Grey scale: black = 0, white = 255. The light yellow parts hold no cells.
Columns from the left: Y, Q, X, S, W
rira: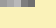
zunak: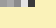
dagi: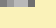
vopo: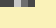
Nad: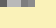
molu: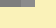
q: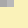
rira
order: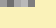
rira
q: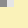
zunak
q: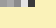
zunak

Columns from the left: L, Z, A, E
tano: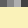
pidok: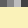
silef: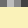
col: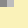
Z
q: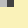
pidok
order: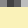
pidok
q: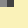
silef
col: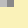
A

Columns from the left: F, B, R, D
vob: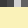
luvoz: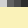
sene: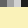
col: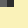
D
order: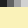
sene
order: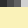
luvoz
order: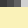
vob
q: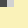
vob

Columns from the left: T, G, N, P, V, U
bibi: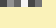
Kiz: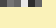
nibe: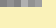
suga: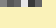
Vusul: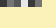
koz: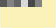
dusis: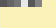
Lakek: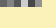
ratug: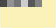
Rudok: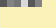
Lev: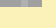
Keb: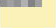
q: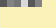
Rudok
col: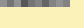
G
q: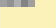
Keb
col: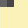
T
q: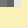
Kiz

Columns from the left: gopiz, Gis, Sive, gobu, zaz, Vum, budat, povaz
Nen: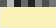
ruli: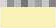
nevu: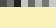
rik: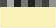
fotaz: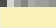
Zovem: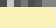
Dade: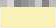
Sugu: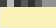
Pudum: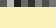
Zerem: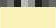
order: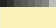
Pudum
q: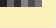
Pudum
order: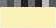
Nen
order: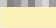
Dade
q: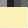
Zerem
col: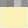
povaz
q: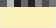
Nen

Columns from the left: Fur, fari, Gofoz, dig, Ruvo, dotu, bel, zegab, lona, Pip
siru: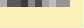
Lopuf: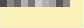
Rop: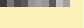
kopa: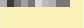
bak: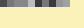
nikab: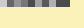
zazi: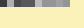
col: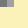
Pip
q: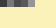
Rop
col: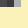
Fur
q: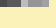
zazi
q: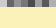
nikab
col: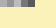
bel
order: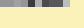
zazi

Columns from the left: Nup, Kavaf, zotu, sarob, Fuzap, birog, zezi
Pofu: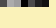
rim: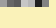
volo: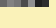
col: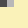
Fuzap
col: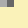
Kavaf

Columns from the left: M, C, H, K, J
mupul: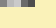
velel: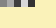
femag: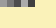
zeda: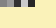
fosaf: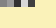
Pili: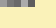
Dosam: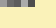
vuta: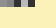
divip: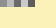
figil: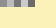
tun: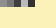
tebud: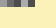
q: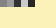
zeda
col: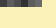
J
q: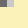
divip

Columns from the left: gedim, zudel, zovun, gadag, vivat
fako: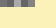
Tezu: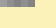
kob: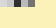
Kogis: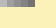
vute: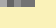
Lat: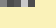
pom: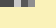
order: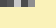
pom
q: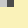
Lat
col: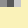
zovun
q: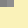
Tezu
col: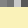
gadag
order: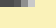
pom
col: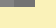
vivat

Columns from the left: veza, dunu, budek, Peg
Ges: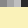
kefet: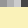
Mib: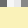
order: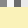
Mib
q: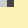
kefet
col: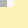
dunu
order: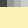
kefet
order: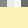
Mib
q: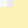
Mib
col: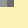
veza

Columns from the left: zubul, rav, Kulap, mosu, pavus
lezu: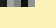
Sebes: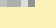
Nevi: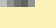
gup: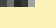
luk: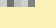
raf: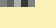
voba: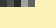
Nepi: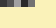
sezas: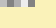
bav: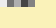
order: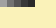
Nepi
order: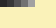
Nepi
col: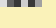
mosu
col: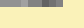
pavus

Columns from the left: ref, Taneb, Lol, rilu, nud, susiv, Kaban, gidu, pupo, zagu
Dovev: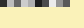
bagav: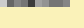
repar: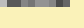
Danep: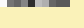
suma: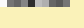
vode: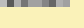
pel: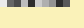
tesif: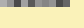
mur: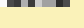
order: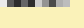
pel
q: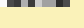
mur
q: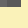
Danep
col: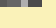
Lol
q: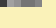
bagav
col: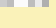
ref

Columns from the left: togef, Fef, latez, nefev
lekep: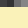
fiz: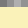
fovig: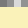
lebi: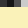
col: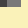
togef
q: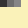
lekep

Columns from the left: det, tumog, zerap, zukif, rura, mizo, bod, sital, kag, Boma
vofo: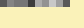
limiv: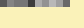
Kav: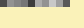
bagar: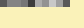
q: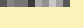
vofo
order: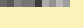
limiv

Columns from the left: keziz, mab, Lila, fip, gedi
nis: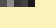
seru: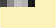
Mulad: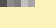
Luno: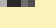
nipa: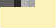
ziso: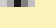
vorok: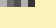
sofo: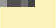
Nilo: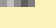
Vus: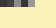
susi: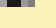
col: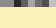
mab
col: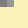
gedi
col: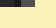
Lila
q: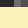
Luno

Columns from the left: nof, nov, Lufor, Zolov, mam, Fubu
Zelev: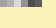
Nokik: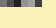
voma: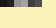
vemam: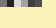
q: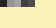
voma
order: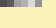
Zelev
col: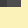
Fubu

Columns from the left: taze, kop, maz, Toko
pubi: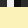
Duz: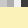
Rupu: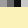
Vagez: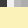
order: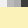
Vagez
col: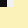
maz
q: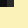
pubi
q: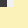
Vagez
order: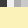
Duz
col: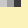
taze

